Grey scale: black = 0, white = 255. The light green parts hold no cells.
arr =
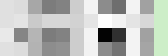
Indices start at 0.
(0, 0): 224
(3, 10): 165
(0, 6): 243
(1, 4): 215
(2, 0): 233
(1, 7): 253
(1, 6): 228
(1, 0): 224
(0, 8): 110
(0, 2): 167
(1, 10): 215
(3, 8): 115
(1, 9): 228

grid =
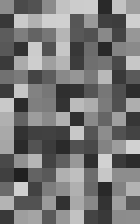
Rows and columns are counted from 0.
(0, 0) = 141
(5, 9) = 90
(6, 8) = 79
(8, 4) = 177
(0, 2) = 82
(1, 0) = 56
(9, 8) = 82
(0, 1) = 74
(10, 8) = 157
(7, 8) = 80
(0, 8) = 195
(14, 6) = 136
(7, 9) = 174
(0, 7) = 41
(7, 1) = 43
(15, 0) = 57
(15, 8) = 140
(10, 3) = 60
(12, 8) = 141
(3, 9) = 138
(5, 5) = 150
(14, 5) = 169
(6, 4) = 47
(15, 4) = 150
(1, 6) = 153
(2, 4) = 181
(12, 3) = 89
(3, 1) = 50
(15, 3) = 89
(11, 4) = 95
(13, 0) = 106
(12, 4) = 176
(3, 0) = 88
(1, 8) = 61

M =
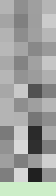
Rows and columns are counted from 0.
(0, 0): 180
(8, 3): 141
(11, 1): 126
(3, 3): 153
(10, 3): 125
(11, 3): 207
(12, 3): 145
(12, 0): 126
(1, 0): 164
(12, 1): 215
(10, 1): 217
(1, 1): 128
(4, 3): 198
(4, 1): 131

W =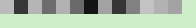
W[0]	187
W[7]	162
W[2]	181
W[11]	178

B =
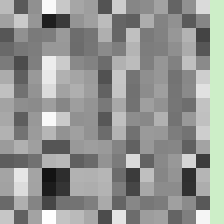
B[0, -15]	187
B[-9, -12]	158
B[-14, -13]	122
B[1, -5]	173
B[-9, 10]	159
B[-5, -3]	152
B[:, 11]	[162, 131, 130, 127, 150, 151, 159, 146, 177, 152, 132, 137, 134, 140, 124, 161]
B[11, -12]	179
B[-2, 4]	114
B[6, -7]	196
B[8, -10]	145
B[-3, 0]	162
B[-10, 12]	117
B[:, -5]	[140, 173, 122, 125, 127, 143, 140, 159, 136, 154, 152, 99, 191, 168, 119, 157]
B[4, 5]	137
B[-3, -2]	49
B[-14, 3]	125
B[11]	[93, 98, 113, 179, 184, 95, 106, 147, 123, 217, 99, 137, 152, 213, 60]
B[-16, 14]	218
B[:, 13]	[145, 90, 179, 171, 192, 136, 138, 110, 153, 115, 96, 213, 47, 49, 139, 127]
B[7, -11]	134
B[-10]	[192, 113, 147, 219, 162, 175, 158, 98, 196, 113, 140, 159, 117, 138, 225]
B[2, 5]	109
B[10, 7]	154
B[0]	[187, 89, 144, 249, 200, 166, 158, 83, 205, 134, 140, 162, 100, 145, 218]
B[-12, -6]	188
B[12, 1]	230
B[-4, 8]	108
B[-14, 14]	68
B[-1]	[198, 97, 163, 254, 195, 186, 168, 76, 228, 108, 157, 161, 100, 127, 245]
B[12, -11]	45
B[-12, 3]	237
